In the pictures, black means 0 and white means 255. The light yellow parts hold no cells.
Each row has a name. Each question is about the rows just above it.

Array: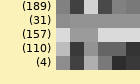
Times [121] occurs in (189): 1
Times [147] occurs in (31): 5
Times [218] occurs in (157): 4
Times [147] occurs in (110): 1
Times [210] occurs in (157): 0
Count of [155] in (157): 2
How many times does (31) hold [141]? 1

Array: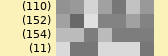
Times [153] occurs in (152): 0
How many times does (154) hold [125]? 4
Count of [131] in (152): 3
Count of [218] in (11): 4
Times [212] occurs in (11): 0
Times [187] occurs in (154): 3

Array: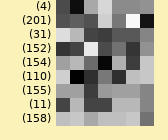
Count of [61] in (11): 0
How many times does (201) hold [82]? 2
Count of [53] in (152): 2
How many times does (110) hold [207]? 1
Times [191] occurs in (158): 3
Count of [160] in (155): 4

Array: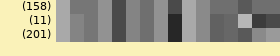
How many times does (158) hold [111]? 5
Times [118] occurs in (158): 2

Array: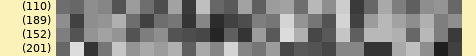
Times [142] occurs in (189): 4
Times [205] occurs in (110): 1
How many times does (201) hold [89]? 1

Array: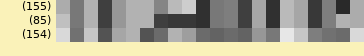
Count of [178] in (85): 4
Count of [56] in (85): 3
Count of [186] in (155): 2

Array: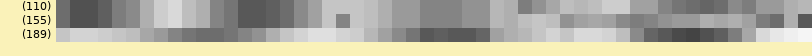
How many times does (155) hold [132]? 6
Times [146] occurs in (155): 4

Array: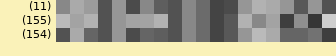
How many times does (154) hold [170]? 2
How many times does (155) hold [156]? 0
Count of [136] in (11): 3
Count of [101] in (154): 4
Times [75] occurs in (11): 2

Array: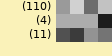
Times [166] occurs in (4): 0
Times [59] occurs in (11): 1

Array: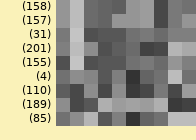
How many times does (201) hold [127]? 1
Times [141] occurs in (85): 1
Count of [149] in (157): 4
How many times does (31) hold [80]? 1
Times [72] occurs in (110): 4

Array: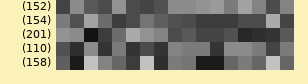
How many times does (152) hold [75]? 3
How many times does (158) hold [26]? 3
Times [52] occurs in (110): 4
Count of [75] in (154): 4
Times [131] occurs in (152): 2
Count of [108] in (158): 0
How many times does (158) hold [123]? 2

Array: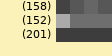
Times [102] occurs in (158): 1
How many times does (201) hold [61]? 4
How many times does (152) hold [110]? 3
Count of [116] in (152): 0

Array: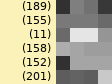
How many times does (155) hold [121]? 3
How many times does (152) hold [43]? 0
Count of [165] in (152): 3
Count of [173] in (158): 1
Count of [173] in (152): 0
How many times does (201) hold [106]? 0
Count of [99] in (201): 1

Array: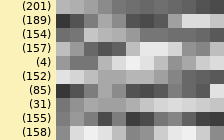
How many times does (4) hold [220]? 2
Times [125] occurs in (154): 0

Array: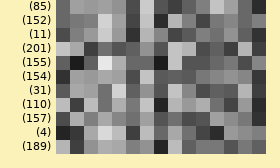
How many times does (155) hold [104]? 3
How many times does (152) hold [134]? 1
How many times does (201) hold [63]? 3
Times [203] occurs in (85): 1
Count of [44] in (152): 1

